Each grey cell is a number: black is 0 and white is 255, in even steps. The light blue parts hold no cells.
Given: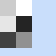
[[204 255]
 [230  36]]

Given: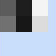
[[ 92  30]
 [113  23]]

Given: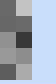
[[105 195]
 [103 106]]

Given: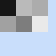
[[ 22 186]
 [161 125]]

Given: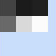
[[ 67  27]
 [105 217]]

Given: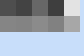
[[ 78  67]
 [133 131]]
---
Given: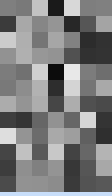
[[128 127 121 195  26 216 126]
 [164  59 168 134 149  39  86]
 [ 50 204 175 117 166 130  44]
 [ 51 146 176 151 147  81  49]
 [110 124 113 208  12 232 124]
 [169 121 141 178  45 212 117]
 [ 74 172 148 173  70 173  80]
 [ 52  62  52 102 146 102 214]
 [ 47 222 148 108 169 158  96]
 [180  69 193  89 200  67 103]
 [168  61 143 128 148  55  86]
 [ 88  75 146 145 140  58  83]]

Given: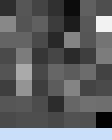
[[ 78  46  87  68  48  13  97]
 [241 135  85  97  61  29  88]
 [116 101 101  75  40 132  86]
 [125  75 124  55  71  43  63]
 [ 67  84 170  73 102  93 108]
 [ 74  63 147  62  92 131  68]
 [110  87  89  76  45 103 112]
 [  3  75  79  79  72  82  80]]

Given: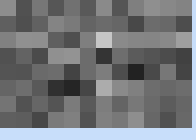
[[131 141  81 119  86 113  89 138  85 127 143 136]
 [ 77  95  79  97 132 122 100 107 102  72 108 104]
 [159 129 144 143  95  79 127 198 138 134 133 137]
 [ 65  81  99  75 144 147 108  52 110  91  84  76]
 [ 68  84  83 106 109  67 108 125  77  34  73 119]
 [109 101 110  89  48  37  70 172 138 128 109 104]
 [102 116  82 102  84 123  89 125 100 120 106  92]
 [104  95  93  71 122 128  82 128 120 142 103  80]]

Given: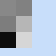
[[129 136]
 [182 125]
 [214  13]]

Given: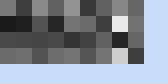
[[103 122  61 137  97 147  57  97 135]
 [114  27  31  82  39 115 106  62 232]
 [103  74  71  69  74  53  67  97  38]
 [ 61 106 111  82 109 115  86 115 207]]

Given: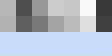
[[ 57 183  79 152 203 200 248]
 [ 64 178  94 122 163 187 222]]

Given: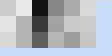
[[217 205 233  20 136 171]
 [204 227 179  57 162 201]
 [198 215 180  94 181 157]]

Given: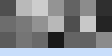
[[ 47  79 185 205 148  99 140]
 [ 36 109 121 146 184  78 200]
 [139  91 117 105  25 100  98]]
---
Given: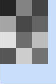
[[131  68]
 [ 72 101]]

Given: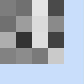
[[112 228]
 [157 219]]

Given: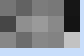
[[ 98 124]
 [143 154]]

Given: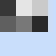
[[229 202]
 [120  41]]

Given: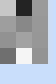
[[ 35 154]
 [136 152]]

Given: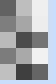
[[190 239]
 [166 237]]
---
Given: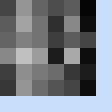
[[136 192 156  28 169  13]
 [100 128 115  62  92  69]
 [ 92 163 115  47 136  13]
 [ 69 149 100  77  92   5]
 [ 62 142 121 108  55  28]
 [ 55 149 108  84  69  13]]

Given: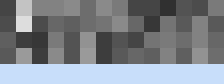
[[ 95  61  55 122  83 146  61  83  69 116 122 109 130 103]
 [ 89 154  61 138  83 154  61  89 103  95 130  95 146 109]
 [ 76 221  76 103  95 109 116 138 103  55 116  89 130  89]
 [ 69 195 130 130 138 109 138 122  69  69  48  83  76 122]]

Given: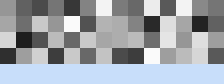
[[214  29  82 187 104 201 166 173 187 110 229 150 222 158]
 [166 110 201 150 250  82 179 173 131  41 222 166  35  97]
 [150  97  75 117  55 131 243 123 104 236  89 243 137 117]
 [ 47 158 208  61 201 104 195  75  61 250 158 187 214  89]]

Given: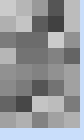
[[203 182 153  85 188]
 [182 115 115 130 100]
 [176 196  92  65 188]
 [161 176 130 161 176]
 [145 138 130 145 161]
 [138 123  85 115 161]
 [123 108 108 203 145]
 [100  71 196 188 123]]

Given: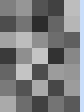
[[170 109  65 116  89]
 [163 189 143 109  95]
 [128 150  83  65 189]
 [122  83 170  71 156]
 [101 196  77 156 150]
 [ 77 116  44 101 182]
 [ 58 143 196  50 135]]

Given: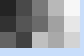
[[ 99  65 191 169 211]
 [ 50  85 107 161 231]
 [ 36  73 121 184 247]]
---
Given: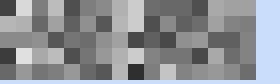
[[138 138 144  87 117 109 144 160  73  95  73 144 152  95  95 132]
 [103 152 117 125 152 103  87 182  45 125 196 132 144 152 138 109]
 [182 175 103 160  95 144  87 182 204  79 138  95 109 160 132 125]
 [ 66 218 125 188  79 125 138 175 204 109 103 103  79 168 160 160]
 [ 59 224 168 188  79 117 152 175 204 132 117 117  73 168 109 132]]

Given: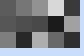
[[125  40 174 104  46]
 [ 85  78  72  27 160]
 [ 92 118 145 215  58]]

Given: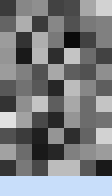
[[149  25 182  45 196 108  66]
 [156  51 174 121  10  66 128]
 [ 81  59  31 149  45 100 210]
 [162 108  25  38 128 143 156]
 [ 88 114  88  38 188 135  94]
 [ 51 121  73 188 188  88  25]
 [156 128  81 168  94  81 143]
 [ 59 135 143  66  73 168 210]
 [ 51 143 196  94 168 108 196]
 [225 162  73  38 149 108 114]
 [100 174  59 135  81 121 128]]

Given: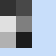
[[177  28]
 [ 50  72]
 [224 127]]

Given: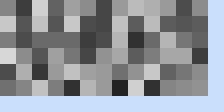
[[132  61 208  98 159 140  69 153 186 174 153  76 140]
 [125  76 106 106 106  61  76 180  49 106 180 118  98]
 [200  84 193  84 200  76  69 193  92 186  92  84  92]
 [112 132 193 125  49 180 153  35 208  49 132 140 146]
 [215 140  84 159 118  69 146 167  92 125 167 167  61]
 [ 76 174  55 153 193 159 153 112 146 200  98 118 140]]

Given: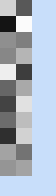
[[238  61]
 [210  88]
 [163 115]
 [143 127]
 [149 163]
 [102 169]
 [135 181]
 [108 189]
 [ 47 210]
 [ 67 225]
 [ 20 251]]
